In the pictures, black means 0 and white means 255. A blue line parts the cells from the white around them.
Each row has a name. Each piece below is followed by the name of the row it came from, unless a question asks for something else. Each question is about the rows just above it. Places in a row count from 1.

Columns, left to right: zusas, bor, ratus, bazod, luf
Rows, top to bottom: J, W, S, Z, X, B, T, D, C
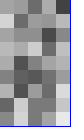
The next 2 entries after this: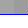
| 108 | 172 |
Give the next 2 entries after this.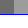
| 150 | 185 |

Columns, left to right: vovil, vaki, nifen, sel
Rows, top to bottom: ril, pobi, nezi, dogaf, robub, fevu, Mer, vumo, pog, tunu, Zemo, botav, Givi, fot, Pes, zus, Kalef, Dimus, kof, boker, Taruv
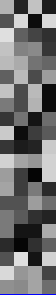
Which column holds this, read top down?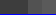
vaki
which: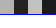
ril
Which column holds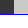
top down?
vovil
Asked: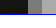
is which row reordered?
Kalef
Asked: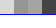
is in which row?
boker
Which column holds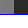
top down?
vovil
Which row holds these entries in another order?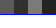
zus

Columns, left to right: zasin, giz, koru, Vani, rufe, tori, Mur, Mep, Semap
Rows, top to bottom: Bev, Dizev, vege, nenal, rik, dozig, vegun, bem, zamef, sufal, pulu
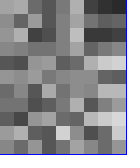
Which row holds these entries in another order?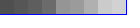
rik
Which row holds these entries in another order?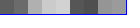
rik

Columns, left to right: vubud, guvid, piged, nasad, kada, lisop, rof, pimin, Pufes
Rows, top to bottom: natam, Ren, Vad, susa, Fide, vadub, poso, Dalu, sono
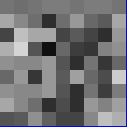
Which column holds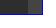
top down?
lisop
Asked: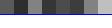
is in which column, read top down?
pimin

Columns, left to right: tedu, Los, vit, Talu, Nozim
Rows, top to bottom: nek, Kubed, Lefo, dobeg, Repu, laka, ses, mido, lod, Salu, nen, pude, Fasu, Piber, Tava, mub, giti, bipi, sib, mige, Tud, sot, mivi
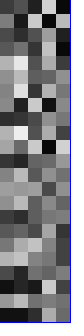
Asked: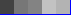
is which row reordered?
sib
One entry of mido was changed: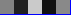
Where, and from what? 1, | 137 |
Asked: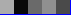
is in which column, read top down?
Talu
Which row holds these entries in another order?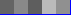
Tava
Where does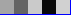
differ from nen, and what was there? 2, | 106 |
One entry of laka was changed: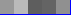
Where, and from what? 1, | 144 |

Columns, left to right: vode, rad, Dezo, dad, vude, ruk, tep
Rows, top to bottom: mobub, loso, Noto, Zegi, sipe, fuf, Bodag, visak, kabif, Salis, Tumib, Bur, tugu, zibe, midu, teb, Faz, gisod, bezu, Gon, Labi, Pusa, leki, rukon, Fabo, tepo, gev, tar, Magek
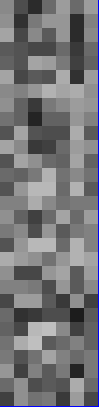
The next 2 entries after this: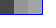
|  90 | 156 |
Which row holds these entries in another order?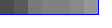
Labi
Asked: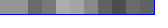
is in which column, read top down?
vude
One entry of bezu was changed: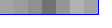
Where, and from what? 1, | 172 |
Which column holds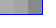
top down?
vude
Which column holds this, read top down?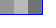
dad

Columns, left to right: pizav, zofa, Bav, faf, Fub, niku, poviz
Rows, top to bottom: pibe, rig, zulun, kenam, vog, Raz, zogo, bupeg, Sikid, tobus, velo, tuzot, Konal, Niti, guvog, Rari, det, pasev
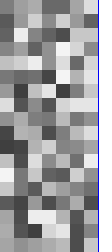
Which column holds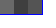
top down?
zofa
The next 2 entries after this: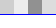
| 105 | 213 |
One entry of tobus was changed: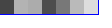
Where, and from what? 5, | 126 |
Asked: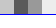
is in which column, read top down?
Bav

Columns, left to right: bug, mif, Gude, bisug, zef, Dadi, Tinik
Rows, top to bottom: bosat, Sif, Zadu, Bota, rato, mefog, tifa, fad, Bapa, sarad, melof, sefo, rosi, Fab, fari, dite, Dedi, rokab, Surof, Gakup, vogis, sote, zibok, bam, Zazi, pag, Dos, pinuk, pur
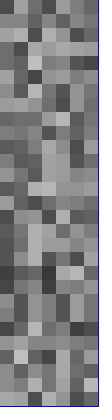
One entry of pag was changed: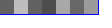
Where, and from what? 4, | 70 |
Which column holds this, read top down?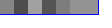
Dadi
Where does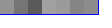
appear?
rosi
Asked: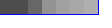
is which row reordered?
pur
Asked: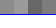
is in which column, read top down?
bug

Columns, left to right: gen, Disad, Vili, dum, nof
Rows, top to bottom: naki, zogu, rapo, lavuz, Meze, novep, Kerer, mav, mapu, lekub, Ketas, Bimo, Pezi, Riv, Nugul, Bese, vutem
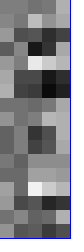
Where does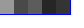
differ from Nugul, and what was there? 3, | 85 |
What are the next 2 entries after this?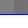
| 120 | 176 |
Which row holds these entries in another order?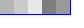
Meze
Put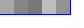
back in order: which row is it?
zogu

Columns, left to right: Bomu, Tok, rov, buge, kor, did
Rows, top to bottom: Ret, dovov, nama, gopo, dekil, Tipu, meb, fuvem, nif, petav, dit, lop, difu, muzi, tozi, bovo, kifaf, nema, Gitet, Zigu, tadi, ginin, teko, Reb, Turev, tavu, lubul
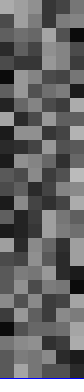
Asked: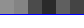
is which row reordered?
gopo
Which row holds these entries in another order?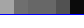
Reb
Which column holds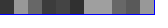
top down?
buge
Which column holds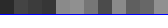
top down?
rov
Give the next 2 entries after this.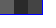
| 132 | 138 |
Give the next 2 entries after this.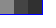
|  68 | 172 |

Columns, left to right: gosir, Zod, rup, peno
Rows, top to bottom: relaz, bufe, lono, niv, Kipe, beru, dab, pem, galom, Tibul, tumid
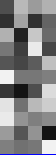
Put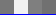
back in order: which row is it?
tumid
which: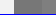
beru
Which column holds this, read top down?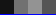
Zod
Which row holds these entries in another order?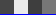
niv
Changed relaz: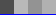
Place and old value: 3, | 155 |

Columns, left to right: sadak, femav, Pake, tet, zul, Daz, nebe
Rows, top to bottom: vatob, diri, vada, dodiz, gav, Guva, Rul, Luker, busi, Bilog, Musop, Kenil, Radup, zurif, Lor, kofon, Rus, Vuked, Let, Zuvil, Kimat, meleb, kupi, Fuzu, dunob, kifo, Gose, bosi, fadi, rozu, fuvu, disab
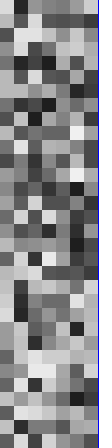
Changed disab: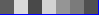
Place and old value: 3, | 66 |
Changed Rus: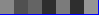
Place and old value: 1, | 143 |
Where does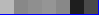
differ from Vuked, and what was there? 4, | 155 |

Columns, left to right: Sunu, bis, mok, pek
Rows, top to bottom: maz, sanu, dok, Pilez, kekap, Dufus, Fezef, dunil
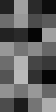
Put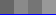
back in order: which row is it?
Pilez
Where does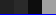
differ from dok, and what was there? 3, | 5 |
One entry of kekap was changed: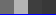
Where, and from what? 3, | 69 |
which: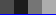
dunil
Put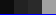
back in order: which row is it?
maz

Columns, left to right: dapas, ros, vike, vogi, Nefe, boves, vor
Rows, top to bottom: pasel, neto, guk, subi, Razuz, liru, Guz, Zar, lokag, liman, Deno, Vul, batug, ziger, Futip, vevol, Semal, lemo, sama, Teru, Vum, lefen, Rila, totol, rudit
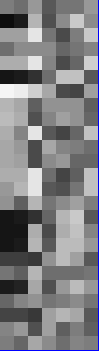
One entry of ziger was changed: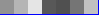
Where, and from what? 1, | 152 |
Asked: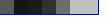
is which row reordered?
liru
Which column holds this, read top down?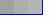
ros
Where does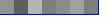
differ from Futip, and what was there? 4, | 117 |
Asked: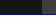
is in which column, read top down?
dapas
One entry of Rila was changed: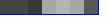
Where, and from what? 4, | 160 |
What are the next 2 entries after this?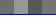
| 117 | 152 |

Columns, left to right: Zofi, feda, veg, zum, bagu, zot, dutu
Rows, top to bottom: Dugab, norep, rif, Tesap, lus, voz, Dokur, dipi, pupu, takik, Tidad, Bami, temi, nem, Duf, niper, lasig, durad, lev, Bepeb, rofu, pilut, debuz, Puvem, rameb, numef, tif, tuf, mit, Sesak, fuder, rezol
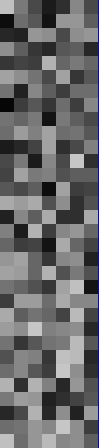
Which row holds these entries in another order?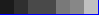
Dugab
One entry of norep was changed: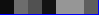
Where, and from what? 3, | 87 |
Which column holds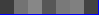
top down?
veg
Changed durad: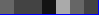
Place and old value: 2, | 61 |
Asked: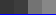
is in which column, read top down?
veg

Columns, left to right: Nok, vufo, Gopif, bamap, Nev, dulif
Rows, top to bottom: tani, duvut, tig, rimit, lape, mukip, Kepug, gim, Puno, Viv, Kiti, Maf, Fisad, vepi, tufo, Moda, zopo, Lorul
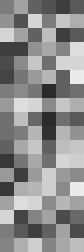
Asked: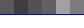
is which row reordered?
tani
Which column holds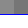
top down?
vufo
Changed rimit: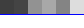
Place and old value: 2, | 62 |

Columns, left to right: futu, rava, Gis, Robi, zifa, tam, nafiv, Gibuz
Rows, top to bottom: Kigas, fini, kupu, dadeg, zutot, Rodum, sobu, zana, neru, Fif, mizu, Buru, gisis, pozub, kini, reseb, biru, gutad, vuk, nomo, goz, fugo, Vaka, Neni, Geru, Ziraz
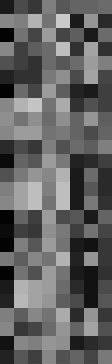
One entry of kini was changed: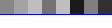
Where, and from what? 7, | 121 |
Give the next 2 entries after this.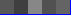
|  69 | 121 |
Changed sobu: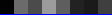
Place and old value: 3, | 69 |
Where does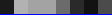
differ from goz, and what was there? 4, | 156 |

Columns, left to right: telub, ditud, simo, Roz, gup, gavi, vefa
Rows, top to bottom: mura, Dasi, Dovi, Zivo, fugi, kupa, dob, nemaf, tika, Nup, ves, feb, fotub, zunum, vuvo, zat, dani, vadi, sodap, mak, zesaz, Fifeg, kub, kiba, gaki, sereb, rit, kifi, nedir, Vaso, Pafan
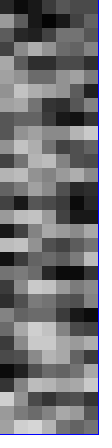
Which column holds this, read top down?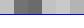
Roz
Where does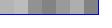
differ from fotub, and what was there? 7, | 138 |
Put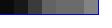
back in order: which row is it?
kub
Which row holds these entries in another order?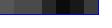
mura

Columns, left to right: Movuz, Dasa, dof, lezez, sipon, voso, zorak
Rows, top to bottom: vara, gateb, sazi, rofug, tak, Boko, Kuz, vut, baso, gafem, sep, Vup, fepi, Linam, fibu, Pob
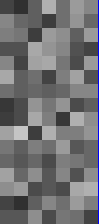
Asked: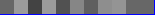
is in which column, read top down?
zorak
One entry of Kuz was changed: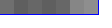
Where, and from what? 7, | 134 |

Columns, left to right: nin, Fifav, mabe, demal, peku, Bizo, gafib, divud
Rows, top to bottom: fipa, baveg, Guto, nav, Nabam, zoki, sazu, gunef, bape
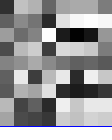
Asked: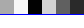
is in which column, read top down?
Bizo
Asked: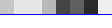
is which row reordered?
gunef

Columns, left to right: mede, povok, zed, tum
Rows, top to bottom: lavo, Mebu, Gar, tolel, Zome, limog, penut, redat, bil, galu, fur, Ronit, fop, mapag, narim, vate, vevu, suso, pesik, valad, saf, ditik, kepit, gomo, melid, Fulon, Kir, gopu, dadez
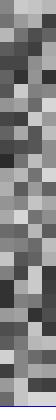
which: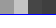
gopu
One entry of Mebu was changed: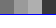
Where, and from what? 4, | 63 |
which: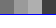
Mebu
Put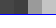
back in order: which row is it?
gopu
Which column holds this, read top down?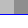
tum

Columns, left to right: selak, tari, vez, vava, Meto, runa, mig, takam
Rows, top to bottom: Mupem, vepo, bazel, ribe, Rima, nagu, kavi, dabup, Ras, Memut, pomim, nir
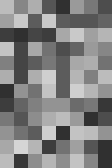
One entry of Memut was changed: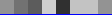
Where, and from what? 7, | 188 |
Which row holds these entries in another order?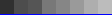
Mupem
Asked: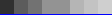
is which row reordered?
kavi

